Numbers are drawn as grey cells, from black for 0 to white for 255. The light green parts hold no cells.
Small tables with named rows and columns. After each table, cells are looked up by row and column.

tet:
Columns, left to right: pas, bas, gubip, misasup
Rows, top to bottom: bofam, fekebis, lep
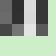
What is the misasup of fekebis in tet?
55
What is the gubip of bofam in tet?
218
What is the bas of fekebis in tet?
48
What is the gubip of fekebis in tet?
216
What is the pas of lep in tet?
70
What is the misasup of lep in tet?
90
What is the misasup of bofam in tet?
55
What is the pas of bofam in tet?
104

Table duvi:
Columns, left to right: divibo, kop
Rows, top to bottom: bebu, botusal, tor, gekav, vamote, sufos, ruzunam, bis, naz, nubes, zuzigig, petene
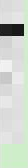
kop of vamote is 219
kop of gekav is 223
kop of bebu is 222
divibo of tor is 32
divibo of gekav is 210
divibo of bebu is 218
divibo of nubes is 219
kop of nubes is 222
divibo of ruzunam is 200
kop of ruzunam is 233
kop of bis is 225
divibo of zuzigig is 221
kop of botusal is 228

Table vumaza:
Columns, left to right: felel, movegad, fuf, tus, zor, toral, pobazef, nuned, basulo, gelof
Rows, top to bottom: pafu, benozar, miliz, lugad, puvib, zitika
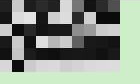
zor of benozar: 207
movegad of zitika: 12
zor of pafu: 33
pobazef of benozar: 41
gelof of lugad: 19
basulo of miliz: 203
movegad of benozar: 219
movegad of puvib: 196
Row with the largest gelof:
zitika

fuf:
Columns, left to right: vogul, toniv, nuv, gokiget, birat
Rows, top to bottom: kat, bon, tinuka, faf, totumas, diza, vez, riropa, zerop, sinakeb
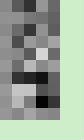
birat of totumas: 106
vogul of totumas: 142
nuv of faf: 154
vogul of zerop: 145
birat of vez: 97
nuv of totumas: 90
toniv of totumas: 136
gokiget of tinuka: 146
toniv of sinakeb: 135
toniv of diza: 109
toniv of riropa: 196
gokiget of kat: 150
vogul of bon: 145
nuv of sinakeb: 164
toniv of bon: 144
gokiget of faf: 135
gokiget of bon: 114

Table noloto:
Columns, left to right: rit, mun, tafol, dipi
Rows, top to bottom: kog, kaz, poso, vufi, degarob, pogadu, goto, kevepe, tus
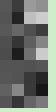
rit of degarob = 76
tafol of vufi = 95
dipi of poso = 61
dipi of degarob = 203
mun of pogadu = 84
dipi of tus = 122
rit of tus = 84
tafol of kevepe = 58
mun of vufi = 53
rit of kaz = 84
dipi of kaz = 204
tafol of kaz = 190
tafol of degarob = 113
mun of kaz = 36
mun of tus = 53

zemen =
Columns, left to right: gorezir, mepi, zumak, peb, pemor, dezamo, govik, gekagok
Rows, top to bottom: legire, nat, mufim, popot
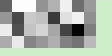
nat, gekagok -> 144
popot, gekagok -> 185
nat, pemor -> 58
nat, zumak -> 202
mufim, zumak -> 195
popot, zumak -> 133
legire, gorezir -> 98
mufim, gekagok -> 126
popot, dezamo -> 129
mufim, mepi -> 81
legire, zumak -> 253
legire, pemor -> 178
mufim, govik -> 4
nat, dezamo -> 224
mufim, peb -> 212
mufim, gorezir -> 236
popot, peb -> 151

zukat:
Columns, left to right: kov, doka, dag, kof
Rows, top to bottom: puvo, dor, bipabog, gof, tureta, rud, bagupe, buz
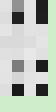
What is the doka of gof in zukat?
217
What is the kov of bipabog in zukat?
228
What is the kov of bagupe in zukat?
227
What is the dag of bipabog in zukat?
226
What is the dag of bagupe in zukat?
227
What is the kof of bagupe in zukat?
228
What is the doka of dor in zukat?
33
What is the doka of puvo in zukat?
145
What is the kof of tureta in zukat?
224
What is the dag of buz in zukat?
228
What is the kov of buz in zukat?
222
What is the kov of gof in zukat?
217
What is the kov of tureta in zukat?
224
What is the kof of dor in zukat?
31
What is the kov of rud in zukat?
228
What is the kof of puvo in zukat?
29
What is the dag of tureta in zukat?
232
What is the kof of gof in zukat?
228
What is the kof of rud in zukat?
28
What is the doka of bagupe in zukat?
213

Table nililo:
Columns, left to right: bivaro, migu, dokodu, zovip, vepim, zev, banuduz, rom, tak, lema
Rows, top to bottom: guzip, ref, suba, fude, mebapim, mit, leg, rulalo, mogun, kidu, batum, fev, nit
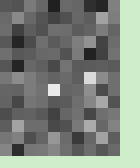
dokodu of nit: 118
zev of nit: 110
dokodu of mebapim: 92
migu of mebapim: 88
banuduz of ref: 103
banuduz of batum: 121
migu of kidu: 96
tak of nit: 86
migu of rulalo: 99
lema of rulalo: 111
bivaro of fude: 88
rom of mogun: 134
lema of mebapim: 114
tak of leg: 139
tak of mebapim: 65
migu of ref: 137
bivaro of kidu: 77
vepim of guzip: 32
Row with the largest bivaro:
nit

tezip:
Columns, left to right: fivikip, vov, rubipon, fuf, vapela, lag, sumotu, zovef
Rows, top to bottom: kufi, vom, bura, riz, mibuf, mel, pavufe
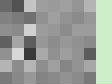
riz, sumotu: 145
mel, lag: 133
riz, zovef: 138
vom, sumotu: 139
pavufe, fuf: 132
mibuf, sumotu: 147
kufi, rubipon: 196
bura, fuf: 156
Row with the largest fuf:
mibuf

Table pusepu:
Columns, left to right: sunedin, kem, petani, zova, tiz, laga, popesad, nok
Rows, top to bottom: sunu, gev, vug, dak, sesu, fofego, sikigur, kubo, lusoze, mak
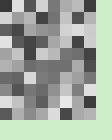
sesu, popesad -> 111
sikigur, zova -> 123
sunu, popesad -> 187
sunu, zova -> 210
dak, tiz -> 167
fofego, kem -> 161
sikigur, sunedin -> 106
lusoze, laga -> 231
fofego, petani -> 109
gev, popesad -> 82
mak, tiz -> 219
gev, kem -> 157
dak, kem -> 89
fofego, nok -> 78
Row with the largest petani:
sikigur

